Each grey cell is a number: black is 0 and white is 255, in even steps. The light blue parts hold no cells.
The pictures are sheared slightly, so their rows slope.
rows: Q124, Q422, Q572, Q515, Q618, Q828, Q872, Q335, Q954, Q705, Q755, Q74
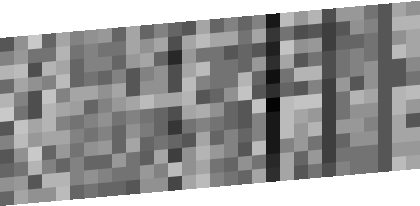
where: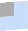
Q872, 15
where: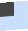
Q74, 13
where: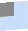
Q618, 30
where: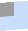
Q828, 6
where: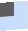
Q705, 11
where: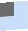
Q515, 1
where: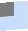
Q335, 11

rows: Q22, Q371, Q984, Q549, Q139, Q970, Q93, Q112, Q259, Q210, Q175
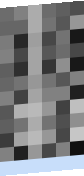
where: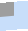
Q984, 3
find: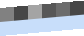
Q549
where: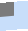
Q984, 1

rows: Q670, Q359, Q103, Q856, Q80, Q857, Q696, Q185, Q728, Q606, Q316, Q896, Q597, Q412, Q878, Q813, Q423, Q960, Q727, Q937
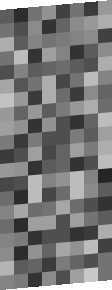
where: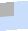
Q727, 1
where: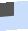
Q857, 2
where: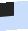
Q597, 8

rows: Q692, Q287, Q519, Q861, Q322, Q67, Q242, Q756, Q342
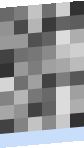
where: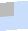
Q322, 6
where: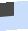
Q287, 2

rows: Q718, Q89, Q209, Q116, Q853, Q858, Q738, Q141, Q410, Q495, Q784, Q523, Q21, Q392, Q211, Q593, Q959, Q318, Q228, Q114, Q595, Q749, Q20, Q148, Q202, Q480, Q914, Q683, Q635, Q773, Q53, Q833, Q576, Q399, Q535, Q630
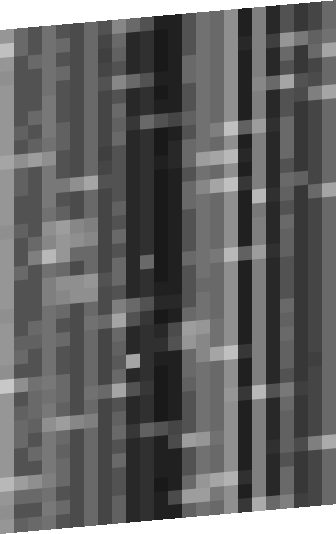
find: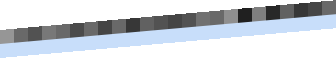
Q773
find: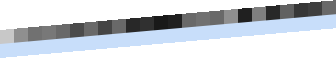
Q480
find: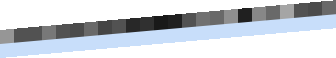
Q858
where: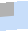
Q399, 17
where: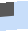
Q202, 9

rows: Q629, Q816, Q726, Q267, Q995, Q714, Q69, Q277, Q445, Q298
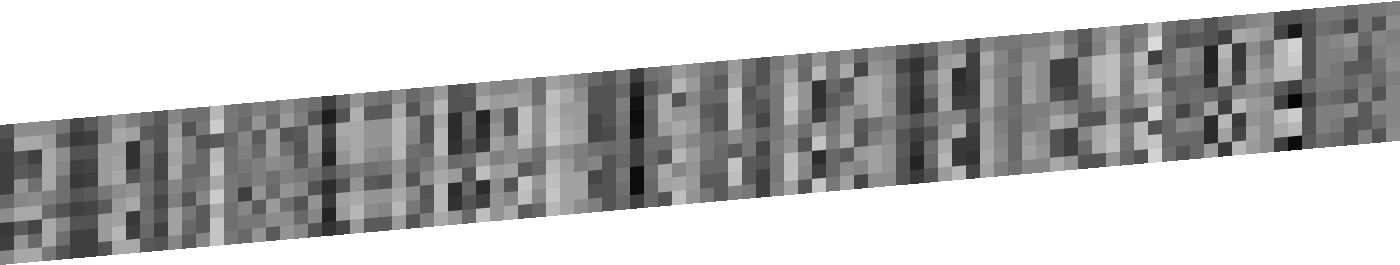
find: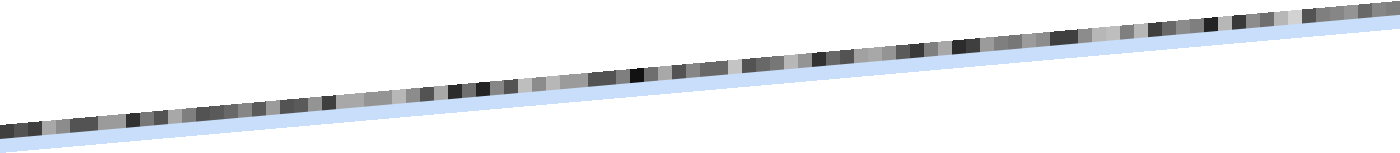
Q726
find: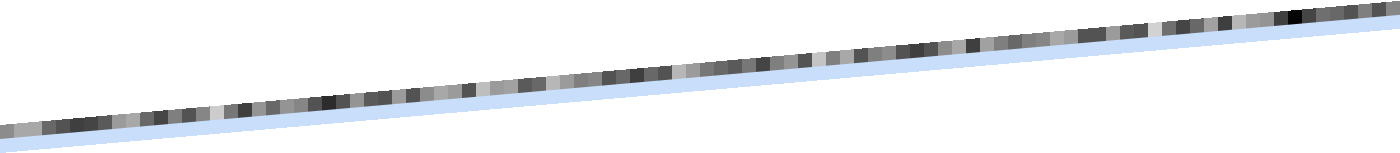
Q69
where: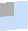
Q816, 26
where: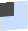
Q995, 44
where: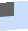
Q629, 85

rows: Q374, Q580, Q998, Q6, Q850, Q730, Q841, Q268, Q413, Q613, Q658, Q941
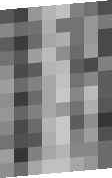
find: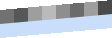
Q6
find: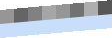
Q268
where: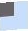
Q268, 2
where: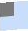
Q580, 8
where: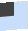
Q374, 2

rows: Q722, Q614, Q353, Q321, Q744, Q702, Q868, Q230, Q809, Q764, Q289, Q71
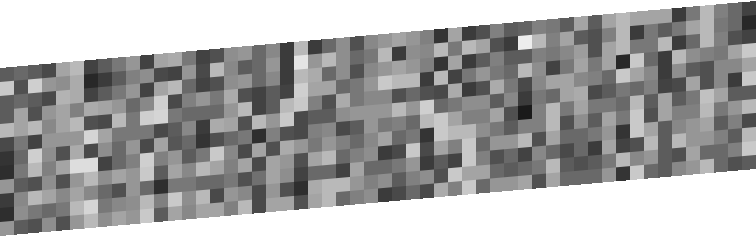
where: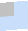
Q868, 51
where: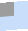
Q353, 42
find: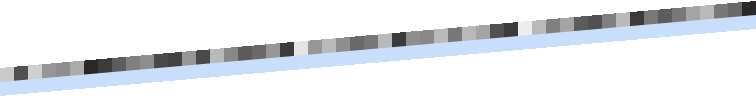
Q614
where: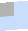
Q353, 5
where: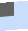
Q722, 38
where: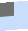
Q764, 19
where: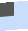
Q868, 13

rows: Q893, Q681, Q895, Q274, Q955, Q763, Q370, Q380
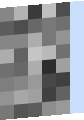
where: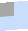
Q370, 2
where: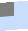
Q763, 1

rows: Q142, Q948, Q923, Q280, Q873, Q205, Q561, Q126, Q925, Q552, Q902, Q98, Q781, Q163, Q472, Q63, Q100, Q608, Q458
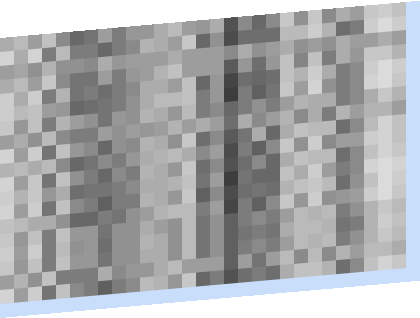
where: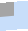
Q923, 2
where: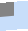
Q280, 22

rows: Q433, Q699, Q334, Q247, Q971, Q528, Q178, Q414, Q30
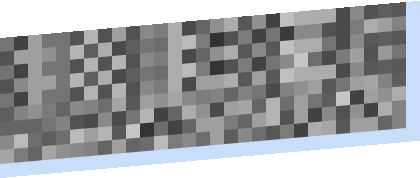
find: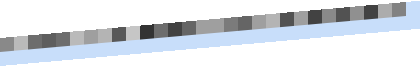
Q414
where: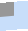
Q247, 28
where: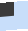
Q699, 21

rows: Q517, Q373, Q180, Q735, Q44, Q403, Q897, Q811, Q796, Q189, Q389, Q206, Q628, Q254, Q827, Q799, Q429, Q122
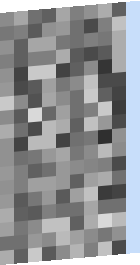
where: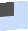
Q897, 3
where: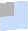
Q122, 6
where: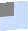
Q206, 7
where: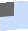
Q811, 4

